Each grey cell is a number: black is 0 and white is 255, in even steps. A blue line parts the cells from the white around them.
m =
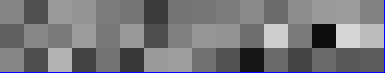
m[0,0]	133
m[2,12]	68
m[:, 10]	[138, 110, 22]
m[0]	[133, 80, 154, 148, 124, 117, 59, 116, 118, 124, 138, 107, 141, 154, 156, 130]
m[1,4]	120
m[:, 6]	[59, 78, 154]
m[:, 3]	[148, 156, 67]
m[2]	[134, 78, 179, 67, 115, 56, 154, 158, 113, 82, 22, 106, 68, 106, 88, 92]
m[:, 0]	[133, 96, 134]

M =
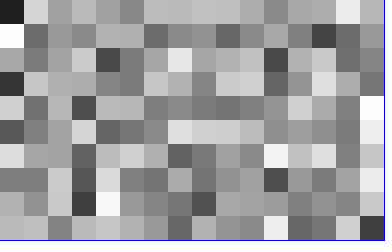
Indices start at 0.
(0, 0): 30
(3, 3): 173
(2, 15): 133
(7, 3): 85
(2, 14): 111
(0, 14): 235
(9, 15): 63
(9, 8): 177
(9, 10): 138
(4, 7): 138
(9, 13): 118
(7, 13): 123
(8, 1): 146
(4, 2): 183
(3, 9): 203
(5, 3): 212
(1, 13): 67
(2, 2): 164
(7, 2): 204
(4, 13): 171
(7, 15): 235
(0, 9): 190
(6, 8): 120
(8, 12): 128
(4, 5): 183
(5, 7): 222
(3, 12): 148
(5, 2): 163
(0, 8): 192
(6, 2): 163
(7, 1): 125
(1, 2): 154
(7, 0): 126
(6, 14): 127
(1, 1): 109
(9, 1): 191
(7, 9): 146
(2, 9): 178
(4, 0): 209

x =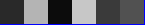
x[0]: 41
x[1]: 180

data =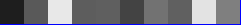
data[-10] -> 30
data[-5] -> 67

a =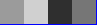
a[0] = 155
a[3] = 118
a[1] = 208

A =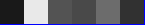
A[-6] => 25
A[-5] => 233
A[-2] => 108

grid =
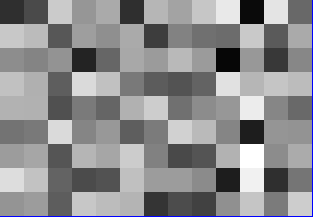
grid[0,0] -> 47
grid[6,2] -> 85
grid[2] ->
[141, 132, 147, 35, 102, 168, 155, 185, 155, 6, 152, 56, 135]
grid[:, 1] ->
[74, 187, 132, 176, 177, 121, 166, 194, 156]
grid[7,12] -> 117
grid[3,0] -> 193
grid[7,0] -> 221
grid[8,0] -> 148
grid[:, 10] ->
[10, 201, 152, 182, 236, 29, 255, 241, 197]
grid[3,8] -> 99
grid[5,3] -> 133
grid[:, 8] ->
[198, 112, 155, 99, 140, 186, 84, 139, 65]
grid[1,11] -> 90
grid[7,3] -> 75
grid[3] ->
[193, 176, 94, 218, 193, 121, 92, 83, 99, 225, 182, 197, 188]
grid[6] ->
[156, 166, 85, 181, 166, 204, 129, 73, 84, 178, 255, 140, 171]
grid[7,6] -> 156
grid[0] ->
[47, 74, 203, 150, 170, 47, 182, 163, 198, 233, 10, 228, 104]
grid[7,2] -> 99
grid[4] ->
[178, 177, 80, 122, 101, 177, 205, 112, 140, 151, 236, 134, 105]
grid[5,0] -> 115
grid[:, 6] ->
[182, 61, 155, 92, 205, 123, 129, 156, 52]
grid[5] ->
[115, 121, 218, 133, 152, 94, 123, 209, 186, 133, 29, 149, 147]
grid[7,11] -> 47
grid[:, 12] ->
[104, 170, 135, 188, 105, 147, 171, 117, 205]
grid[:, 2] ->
[203, 87, 147, 94, 80, 218, 85, 99, 93]
